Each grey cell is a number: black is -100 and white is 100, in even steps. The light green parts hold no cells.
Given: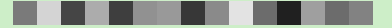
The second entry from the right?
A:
-15
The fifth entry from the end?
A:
-15
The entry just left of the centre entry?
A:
20
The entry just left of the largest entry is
8

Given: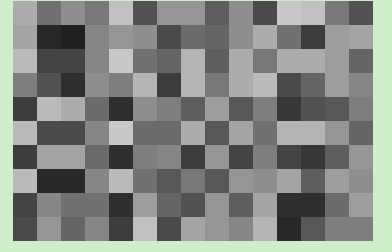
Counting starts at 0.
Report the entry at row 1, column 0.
29
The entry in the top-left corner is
35
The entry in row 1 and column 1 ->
-69
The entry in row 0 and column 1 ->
-11
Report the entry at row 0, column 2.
11
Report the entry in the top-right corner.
-36
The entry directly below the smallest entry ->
-47
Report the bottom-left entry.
-42
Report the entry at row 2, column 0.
46
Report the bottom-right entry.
-1
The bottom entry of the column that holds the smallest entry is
-21
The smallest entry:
-75

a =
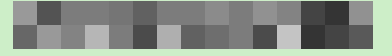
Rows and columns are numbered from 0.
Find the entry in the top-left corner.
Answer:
20
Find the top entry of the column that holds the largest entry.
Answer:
3
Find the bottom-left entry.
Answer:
-19
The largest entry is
54
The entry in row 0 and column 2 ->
-3
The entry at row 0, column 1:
-35
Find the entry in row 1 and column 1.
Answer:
20
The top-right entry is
14
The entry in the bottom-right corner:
-30

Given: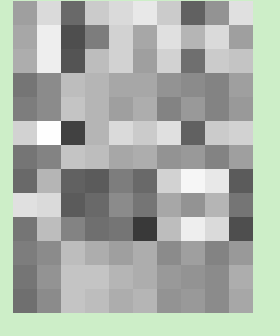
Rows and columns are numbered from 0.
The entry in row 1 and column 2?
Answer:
-39
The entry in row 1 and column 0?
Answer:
31
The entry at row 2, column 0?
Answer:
36
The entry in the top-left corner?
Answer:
25
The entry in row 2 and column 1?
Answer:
87
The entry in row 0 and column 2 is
-18
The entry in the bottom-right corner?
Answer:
31
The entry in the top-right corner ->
76
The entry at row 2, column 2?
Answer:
-34
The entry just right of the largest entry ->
-49
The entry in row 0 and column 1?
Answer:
71
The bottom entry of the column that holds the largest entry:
9
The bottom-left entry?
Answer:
-13
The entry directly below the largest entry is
3
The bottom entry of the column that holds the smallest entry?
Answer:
42
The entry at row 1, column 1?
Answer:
87
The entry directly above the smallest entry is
-8
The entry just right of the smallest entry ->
48

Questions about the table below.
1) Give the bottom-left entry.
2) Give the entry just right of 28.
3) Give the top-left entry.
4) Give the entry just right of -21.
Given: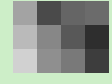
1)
64
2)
-42
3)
28
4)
-16

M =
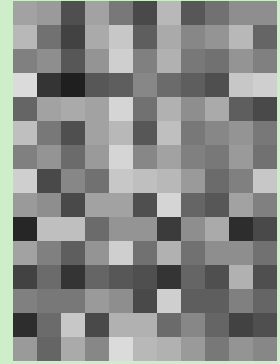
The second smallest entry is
-70
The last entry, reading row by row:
6
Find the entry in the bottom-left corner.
21
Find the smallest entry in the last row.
-21
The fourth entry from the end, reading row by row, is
21
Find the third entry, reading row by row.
-38
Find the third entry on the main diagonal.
-32
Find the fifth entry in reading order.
-6
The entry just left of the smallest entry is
-59
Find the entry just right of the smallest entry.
-32
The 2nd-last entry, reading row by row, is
16
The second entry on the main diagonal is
-11
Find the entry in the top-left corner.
27
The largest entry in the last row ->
72
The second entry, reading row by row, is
21
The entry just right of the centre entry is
44
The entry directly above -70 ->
21
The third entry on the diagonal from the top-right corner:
-11
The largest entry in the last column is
62
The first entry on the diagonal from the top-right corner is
11
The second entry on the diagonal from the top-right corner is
44
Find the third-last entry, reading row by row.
-6
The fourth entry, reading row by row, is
27
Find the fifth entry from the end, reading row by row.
39

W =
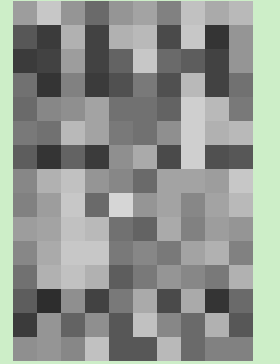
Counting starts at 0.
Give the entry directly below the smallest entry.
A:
17
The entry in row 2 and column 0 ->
-54
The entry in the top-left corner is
23
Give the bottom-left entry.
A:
12
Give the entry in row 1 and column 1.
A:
-54
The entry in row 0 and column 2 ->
17
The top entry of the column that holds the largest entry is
17
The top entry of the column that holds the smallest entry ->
56
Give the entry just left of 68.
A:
-17
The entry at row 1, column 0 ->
-32
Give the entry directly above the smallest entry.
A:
39
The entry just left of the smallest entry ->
-27
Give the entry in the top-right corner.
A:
45
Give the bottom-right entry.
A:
1
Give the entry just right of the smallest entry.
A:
12
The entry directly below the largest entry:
-11
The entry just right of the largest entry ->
17
